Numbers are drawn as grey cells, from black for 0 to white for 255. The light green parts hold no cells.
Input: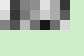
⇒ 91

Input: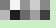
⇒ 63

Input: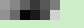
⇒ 210

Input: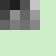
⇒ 154

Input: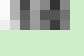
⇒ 114

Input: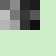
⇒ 86

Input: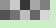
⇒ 214

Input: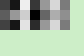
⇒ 143

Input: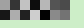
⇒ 115

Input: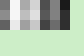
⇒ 47
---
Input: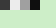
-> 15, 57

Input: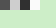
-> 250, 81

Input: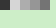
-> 116, 53

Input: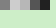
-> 33, 128

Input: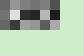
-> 81, 103

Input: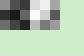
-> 166, 109

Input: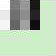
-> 24, 245
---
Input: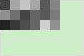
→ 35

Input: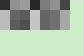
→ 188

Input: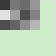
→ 78

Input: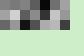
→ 103

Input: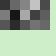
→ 85

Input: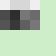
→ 84
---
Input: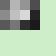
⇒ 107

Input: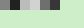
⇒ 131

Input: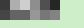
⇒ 58

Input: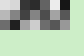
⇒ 224

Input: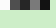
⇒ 251

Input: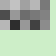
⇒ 173

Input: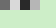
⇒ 108

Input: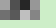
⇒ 162
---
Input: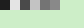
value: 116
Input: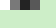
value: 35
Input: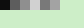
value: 121
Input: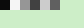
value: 204
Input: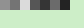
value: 107
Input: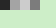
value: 204
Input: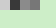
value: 139
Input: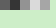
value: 218
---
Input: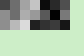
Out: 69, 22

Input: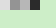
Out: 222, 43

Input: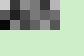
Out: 205, 86

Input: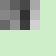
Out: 124, 209

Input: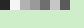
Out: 38, 90

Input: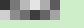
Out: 51, 163

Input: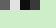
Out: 96, 57

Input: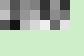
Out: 161, 227
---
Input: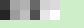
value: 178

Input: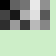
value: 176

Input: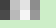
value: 227

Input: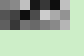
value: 14

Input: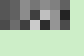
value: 140

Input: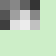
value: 214

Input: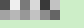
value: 122

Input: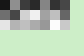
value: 210

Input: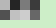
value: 123

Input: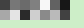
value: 107
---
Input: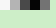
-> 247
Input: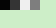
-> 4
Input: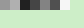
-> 152
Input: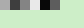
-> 172
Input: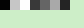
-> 3
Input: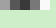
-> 161
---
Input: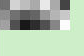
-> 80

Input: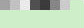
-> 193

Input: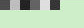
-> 190

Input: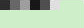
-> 103

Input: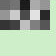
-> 64

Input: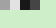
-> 226

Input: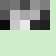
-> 200

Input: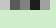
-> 90

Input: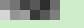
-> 148
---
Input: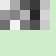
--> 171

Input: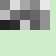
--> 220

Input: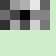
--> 154

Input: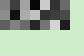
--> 62

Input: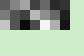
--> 132

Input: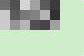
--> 80

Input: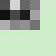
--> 212

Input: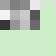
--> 127
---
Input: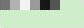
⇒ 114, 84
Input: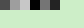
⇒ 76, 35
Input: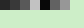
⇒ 39, 151
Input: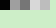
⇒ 3, 189
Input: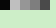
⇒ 6, 74
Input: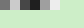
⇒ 116, 237
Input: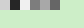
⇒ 209, 102
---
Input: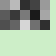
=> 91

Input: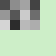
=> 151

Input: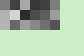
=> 179

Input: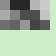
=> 171

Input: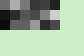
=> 21

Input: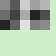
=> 108

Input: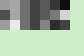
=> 78

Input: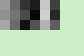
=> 145

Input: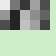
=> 150

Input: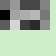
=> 3
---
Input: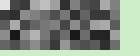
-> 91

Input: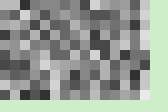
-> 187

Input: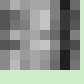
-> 85

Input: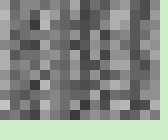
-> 134

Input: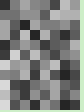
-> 101

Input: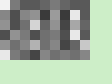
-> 101

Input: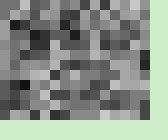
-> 156
